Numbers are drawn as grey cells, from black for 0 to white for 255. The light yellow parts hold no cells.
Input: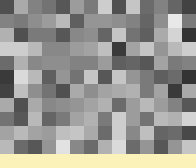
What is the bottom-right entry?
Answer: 197
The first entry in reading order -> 80
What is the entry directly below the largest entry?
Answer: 212
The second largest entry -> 226
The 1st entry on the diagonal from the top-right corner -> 66
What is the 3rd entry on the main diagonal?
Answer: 122
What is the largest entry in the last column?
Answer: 212
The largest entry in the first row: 205
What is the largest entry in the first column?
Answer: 205
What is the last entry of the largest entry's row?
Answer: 122
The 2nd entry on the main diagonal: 122
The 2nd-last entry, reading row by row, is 149
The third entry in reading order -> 130
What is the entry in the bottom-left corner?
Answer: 185
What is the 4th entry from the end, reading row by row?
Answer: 149
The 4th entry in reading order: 115
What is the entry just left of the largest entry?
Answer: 142
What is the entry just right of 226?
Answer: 136
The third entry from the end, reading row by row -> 87
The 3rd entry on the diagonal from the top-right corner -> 170
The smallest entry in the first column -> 58
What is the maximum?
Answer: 232

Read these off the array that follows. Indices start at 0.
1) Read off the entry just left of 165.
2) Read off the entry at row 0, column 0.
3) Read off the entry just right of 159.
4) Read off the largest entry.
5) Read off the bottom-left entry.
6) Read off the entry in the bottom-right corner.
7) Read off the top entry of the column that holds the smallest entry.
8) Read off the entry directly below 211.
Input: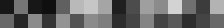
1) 198
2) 23
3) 139
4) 211
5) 104
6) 104
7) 15
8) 90

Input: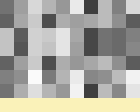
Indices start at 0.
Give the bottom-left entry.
114
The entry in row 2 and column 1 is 92
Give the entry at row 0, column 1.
159
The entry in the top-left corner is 114
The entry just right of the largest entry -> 122
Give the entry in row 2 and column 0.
195
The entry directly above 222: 250
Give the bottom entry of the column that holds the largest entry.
222
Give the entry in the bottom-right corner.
228
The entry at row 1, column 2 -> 202
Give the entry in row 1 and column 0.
98
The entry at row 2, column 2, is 209

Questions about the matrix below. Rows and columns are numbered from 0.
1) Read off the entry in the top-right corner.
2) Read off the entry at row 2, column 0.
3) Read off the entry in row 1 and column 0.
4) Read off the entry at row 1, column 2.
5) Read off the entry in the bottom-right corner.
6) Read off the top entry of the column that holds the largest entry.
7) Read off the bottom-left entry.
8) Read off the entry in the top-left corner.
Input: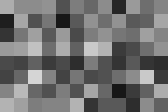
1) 132
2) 52
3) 30
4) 81
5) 97
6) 140
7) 179
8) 173

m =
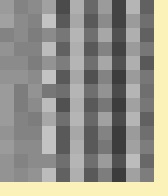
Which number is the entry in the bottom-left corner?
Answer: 147
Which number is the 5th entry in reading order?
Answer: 75
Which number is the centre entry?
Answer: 181
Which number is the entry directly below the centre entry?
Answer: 175
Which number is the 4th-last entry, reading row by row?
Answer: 125
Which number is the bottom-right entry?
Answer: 125
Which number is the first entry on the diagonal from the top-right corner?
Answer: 97
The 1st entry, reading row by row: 155
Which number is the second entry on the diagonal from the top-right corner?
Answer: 155
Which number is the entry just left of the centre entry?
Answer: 111
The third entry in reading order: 139
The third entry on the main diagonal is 125
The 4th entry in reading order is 161
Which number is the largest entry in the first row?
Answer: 181
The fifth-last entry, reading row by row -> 89
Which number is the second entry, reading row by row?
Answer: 131
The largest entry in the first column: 161
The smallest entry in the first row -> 67

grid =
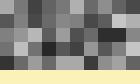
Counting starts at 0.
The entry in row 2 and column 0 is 128
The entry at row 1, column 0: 87
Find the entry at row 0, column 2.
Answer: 66
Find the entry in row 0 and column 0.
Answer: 169
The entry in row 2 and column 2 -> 183
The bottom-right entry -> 99
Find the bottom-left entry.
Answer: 52
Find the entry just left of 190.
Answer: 114
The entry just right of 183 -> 93
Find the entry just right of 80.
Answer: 106
